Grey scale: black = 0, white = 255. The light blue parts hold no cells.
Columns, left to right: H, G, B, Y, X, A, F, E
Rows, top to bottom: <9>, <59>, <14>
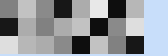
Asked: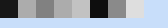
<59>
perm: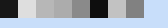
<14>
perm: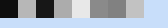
<9>
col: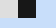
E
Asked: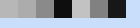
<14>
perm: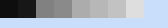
<14>
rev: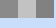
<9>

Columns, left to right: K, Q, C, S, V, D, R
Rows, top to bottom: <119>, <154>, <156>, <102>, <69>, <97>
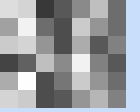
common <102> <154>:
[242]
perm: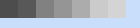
<156>
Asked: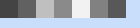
<102>
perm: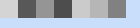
<97>
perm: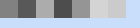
<156>

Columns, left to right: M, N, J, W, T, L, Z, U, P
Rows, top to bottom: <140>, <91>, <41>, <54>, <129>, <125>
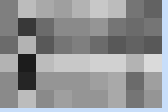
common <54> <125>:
[188]
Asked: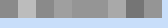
<125>

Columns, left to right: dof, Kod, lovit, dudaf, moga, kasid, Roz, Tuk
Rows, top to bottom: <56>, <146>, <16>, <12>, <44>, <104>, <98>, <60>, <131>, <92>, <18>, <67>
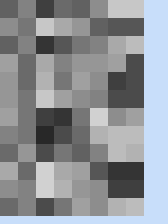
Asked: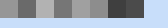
<44>
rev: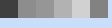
<18>
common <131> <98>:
[118]
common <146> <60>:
[118]
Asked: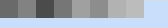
<67>

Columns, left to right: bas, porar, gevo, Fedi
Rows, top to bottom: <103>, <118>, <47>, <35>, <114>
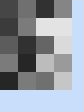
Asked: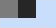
<35>
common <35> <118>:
[123]
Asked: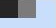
<114>
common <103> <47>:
[49]
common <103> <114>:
[112]

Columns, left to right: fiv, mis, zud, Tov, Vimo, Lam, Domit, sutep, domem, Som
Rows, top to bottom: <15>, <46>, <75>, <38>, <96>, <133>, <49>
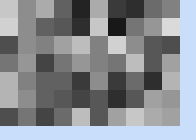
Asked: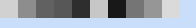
<46>
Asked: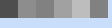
<75>
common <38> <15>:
[129]
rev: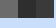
<15>

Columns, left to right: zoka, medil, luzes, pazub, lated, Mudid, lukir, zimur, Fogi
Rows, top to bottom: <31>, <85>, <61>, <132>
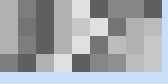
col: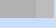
zimur
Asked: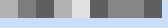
<31>
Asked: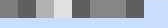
<31>
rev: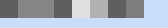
<31>
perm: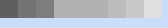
<61>
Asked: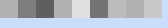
<61>

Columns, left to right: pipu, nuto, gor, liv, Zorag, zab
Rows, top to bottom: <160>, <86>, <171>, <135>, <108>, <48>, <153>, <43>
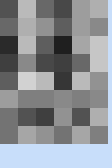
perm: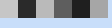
<171>
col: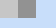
zab
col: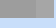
Zorag
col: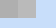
nuto
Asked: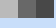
<160>
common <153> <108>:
[146]

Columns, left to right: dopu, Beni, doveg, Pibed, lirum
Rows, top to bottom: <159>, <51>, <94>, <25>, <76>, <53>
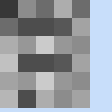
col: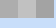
dopu
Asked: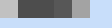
<25>
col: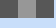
Pibed
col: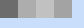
dopu
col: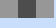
Beni
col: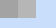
dopu

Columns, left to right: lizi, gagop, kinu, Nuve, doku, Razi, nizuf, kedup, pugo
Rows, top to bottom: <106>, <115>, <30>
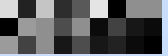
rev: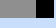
<106>
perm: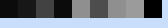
<115>
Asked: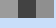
<30>
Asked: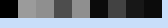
<115>
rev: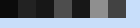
<30>

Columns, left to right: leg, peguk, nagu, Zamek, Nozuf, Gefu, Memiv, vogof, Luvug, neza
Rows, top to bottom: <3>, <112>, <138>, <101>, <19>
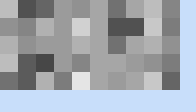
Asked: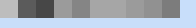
<101>
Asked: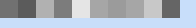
<19>
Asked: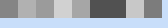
<112>
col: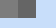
neza
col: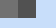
Memiv

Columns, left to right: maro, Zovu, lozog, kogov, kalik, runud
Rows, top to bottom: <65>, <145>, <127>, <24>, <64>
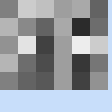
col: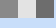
Zovu
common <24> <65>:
[158]
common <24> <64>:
[158]

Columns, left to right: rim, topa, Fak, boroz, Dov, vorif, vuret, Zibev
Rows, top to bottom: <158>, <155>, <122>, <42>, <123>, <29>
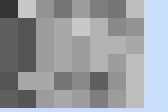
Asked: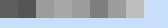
<29>
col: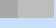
Zibev
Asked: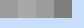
<29>
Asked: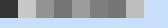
<158>

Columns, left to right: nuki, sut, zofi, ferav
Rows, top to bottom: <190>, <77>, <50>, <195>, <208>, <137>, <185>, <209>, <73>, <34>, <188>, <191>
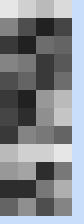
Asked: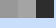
<34>
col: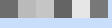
ferav
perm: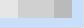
<73>
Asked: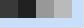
<137>
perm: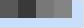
<195>
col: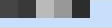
nuki
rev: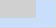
<73>

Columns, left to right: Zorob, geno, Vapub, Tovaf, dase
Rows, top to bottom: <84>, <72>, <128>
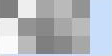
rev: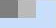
<128>
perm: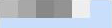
<72>
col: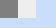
Zorob
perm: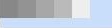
<72>
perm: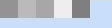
<84>

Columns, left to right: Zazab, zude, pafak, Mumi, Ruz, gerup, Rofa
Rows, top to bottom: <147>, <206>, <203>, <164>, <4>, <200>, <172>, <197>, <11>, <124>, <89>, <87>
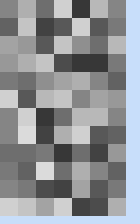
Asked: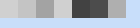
<87>
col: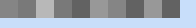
Rofa
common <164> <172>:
[55]
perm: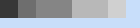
<172>
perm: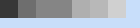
<147>

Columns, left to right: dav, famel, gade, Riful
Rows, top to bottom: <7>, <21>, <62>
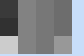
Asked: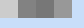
<62>
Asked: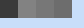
<7>
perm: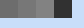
<21>
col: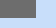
Riful
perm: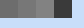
<7>
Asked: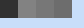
<21>

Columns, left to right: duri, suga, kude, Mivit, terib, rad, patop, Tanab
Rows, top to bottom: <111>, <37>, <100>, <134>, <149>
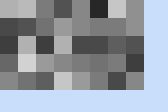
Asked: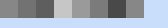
<149>
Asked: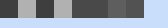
<100>
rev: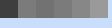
<134>
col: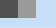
Mivit

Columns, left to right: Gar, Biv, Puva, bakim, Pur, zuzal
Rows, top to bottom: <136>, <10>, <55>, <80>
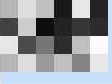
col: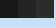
bakim
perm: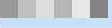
<80>
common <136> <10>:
[35]
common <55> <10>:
[44]
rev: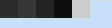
<10>
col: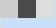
Biv

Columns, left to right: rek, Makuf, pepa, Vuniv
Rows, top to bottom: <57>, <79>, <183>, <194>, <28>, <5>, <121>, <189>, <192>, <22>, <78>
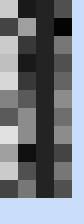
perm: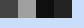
<192>
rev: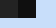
<192>

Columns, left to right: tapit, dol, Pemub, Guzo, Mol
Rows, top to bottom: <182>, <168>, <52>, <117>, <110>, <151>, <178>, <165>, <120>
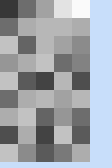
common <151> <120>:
[173]
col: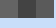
Pemub
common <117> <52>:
[194]
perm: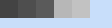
<110>
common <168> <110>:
[183]
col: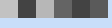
Pemub
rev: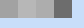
<151>

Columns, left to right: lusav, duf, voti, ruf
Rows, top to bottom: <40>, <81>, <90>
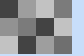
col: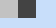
voti
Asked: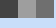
<90>
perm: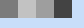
<40>
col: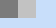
ruf
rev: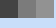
<81>

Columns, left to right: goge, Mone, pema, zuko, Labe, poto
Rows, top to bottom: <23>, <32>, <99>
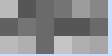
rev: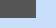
<32>
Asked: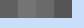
<32>
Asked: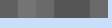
<32>
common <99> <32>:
[106]
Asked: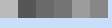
<23>
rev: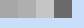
<99>
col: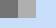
Mone

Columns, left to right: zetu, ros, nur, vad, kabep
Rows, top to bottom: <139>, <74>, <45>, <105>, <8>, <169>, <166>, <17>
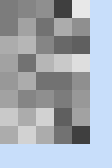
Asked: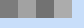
<74>
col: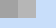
ros
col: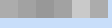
zetu
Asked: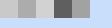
<166>

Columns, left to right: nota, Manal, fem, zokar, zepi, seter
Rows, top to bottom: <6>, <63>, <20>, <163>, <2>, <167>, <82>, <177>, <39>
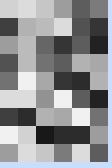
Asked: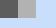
<163>
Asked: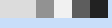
<167>
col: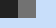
seter
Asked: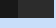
<177>
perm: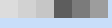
<6>
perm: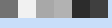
<82>

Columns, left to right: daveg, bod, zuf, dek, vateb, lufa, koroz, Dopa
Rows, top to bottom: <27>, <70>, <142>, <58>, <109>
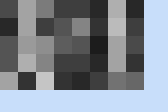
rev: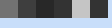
<109>
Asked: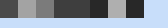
<27>
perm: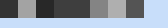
<58>

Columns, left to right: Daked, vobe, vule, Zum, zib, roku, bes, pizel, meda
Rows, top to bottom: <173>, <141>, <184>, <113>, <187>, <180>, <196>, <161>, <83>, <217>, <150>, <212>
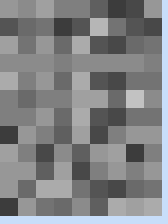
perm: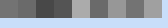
<184>
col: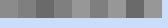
vobe
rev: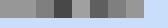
<161>
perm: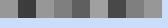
<161>
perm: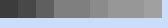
<173>
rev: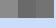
<212>

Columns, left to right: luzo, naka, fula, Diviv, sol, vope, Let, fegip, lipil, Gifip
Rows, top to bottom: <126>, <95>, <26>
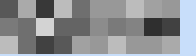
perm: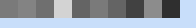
<95>
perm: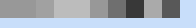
<126>
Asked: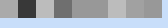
<126>

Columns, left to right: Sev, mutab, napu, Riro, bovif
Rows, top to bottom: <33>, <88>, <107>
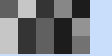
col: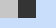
mutab
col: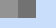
bovif
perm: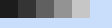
<88>
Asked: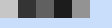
<88>
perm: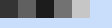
<107>

